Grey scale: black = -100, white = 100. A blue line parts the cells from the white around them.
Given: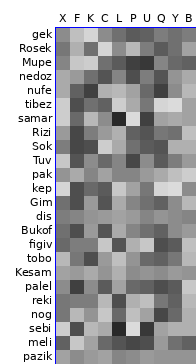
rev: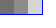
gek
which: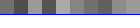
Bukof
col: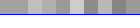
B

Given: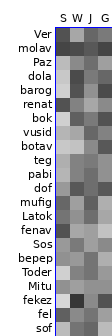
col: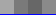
J
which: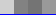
Toder
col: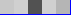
S
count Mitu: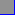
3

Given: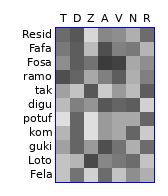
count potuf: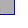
0
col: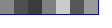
A

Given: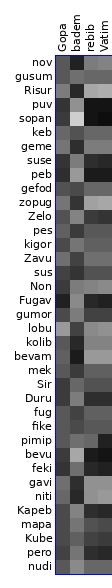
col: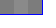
badem
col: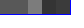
Gopa
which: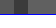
mek
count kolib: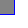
2
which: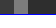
Duru

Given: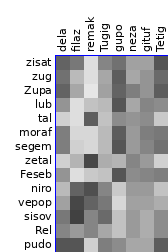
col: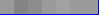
neza
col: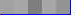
neza
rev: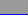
niro
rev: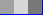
vepop
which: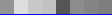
Feseb

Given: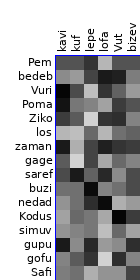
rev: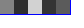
gofu
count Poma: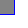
1
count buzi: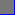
0
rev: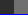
nedad
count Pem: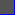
4
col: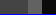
lepe

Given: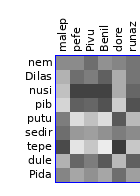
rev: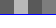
dule
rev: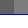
Dilas
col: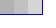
malep

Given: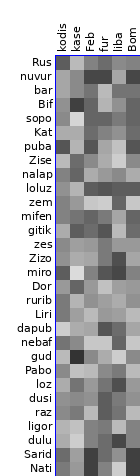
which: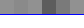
dusi
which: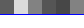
miro
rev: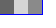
sopo
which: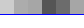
dapub
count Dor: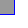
3
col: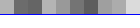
kase
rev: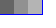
Bif

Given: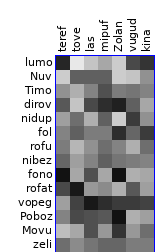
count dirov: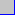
1
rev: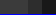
vopeg
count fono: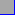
3
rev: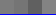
nibez
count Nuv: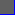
3
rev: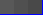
Poboz

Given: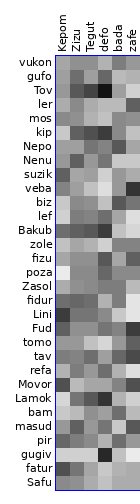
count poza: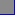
4
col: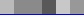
bada
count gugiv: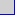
3

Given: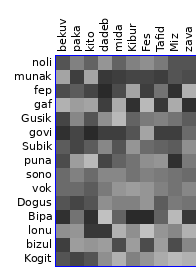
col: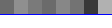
zava
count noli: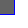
2
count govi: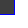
4
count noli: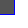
3
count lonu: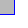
0
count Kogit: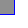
1
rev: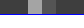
govi

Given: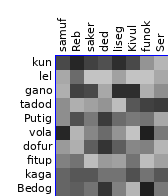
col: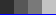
Kivul
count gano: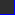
2
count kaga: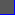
3
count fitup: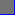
2
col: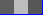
saker
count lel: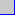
0

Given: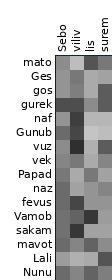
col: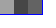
viliv
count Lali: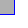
1
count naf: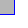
2
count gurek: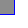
1
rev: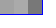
Ges
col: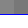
Sebo
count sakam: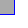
0

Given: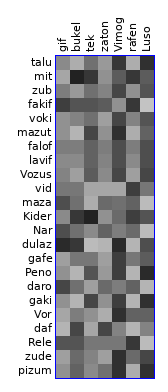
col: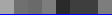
Vimog
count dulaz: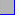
2
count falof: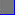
0
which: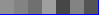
voki
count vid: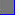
3
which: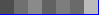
Nar

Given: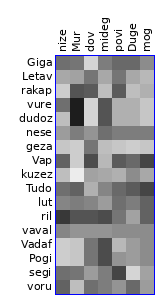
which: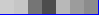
Vadaf
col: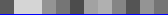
dov
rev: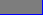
nese
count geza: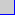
2

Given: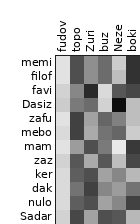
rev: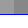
dak
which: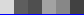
nulo

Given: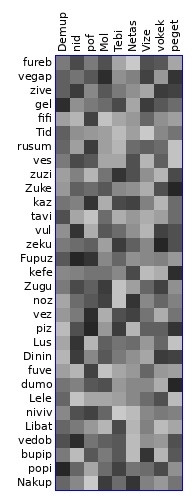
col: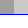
Tebi
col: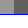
Mol
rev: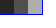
Zuke
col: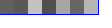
Mol
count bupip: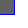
0

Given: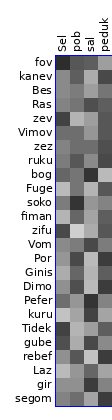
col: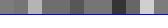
pob
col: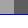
peduk
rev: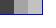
kuru

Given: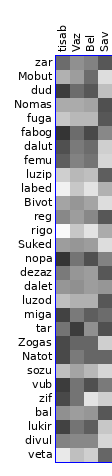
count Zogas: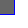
2
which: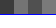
vub
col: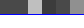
tisab
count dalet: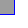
1
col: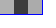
tisab
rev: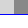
divul

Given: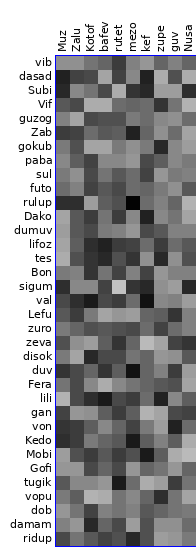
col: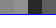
zupe
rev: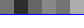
vopu
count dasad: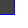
2
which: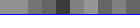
vib
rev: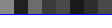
lili
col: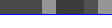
Zalu

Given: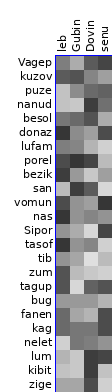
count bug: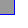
3
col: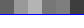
Dovin
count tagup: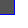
2
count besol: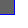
0
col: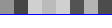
senu

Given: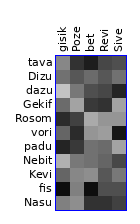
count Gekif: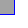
2
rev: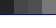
dazu
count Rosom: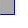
1
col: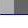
gisik
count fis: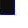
2

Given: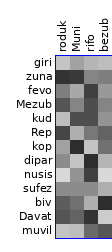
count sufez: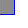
3
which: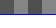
Mezub
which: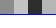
dipar

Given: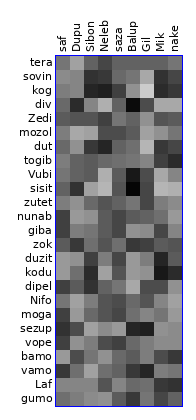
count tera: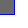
0
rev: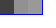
duzit
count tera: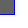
5
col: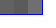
Balup
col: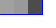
Dupu
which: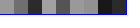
kodu
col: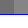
Dupu

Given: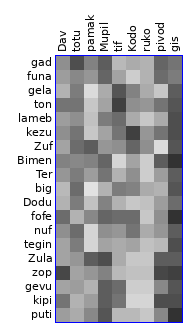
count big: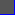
1
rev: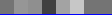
ton
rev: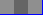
Zuf
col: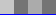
pivod
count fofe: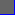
1
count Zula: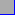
1

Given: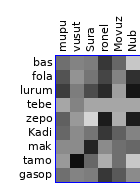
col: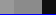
vusut
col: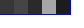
ronel
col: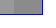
vusut
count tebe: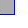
0
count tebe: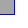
5
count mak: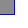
3

